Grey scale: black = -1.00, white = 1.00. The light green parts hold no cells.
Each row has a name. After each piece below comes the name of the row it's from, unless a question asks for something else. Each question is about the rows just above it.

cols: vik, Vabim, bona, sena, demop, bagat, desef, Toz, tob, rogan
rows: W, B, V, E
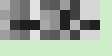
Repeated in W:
[0.68]
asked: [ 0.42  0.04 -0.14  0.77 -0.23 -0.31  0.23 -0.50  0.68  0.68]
W
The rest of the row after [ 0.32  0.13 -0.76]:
[ 0.42 -0.59 -0.76]

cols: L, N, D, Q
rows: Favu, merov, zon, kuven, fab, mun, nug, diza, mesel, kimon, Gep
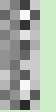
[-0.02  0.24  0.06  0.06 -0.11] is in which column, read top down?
N
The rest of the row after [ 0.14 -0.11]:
[0.59 0.59]
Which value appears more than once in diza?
[0.59]
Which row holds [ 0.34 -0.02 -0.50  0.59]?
Favu
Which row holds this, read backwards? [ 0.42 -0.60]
zon
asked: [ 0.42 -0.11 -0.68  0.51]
Gep
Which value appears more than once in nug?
[0.59]

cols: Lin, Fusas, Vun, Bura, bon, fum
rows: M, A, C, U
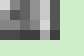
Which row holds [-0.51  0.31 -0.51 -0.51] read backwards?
U
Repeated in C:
[0.04]
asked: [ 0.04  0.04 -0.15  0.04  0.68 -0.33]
C
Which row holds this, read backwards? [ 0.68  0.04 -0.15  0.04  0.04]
C
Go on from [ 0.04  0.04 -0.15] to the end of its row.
[ 0.04  0.68 -0.33]

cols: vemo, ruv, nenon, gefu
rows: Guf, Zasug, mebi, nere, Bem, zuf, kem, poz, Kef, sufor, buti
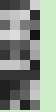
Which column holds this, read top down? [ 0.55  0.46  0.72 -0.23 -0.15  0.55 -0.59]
ruv
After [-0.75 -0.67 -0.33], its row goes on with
[0.46]
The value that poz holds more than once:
[-0.59]

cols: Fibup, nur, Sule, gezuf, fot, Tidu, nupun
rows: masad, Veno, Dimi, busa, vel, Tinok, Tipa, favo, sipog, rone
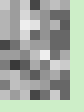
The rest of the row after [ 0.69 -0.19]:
[ 0.15 -0.19 -0.19]
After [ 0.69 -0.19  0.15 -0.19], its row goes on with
[-0.19]
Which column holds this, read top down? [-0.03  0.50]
Fibup
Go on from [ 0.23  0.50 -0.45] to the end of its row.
[-0.11  0.59 -0.19]
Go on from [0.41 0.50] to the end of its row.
[ 0.06 -0.29  0.15  0.33 -0.11]
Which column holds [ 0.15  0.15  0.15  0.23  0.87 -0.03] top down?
fot

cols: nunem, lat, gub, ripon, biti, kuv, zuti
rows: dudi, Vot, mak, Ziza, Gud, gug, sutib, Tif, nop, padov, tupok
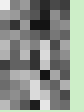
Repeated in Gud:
[0.30]
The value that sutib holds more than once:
[-0.23]

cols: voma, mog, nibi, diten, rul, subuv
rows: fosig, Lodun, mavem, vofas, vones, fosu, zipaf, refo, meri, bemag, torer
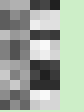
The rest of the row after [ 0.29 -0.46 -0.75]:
[-0.55]
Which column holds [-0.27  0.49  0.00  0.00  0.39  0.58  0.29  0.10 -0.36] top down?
voma

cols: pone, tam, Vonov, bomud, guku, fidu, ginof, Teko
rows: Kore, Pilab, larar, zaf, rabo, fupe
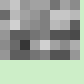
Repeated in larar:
[0.36]
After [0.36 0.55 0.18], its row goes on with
[ 0.27  0.27 -0.09  0.27  0.09]
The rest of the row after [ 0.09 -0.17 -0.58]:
[0.27 0.63 0.27 0.09 0.36]
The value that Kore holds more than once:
[0.27]
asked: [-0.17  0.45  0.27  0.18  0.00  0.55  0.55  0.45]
Pilab

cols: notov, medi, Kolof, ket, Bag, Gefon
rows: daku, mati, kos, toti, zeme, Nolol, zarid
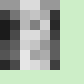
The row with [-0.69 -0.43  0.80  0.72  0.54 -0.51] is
zarid
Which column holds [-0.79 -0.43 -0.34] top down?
notov
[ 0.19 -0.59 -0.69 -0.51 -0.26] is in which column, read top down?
Gefon
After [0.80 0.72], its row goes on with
[ 0.54 -0.51]
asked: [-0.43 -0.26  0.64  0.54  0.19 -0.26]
zeme
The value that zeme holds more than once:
[-0.26]

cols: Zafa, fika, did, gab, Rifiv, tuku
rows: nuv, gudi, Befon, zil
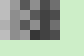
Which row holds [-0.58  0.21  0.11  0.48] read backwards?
zil
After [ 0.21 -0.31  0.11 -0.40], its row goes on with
[-0.13]
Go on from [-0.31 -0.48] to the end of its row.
[-0.40]
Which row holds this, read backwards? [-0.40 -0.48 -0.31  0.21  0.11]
gudi
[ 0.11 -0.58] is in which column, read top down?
gab
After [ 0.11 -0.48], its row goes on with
[-0.13]

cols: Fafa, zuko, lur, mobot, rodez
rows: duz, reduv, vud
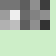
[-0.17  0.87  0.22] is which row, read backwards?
reduv
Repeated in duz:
[-0.08]
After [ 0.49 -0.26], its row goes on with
[ 0.12 -0.61]

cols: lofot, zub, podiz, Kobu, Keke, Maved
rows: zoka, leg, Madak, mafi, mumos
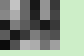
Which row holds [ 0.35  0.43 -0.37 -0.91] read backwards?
mumos
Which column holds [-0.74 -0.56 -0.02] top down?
Kobu
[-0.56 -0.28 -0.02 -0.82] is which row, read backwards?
Madak

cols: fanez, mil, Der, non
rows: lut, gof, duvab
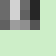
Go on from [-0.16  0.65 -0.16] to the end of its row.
[-0.70]
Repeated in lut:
[-0.16]
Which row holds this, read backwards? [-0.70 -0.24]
gof
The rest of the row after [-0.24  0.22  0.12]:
[-0.34]
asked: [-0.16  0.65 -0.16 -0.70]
lut
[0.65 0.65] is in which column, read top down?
mil
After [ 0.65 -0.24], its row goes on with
[-0.70]

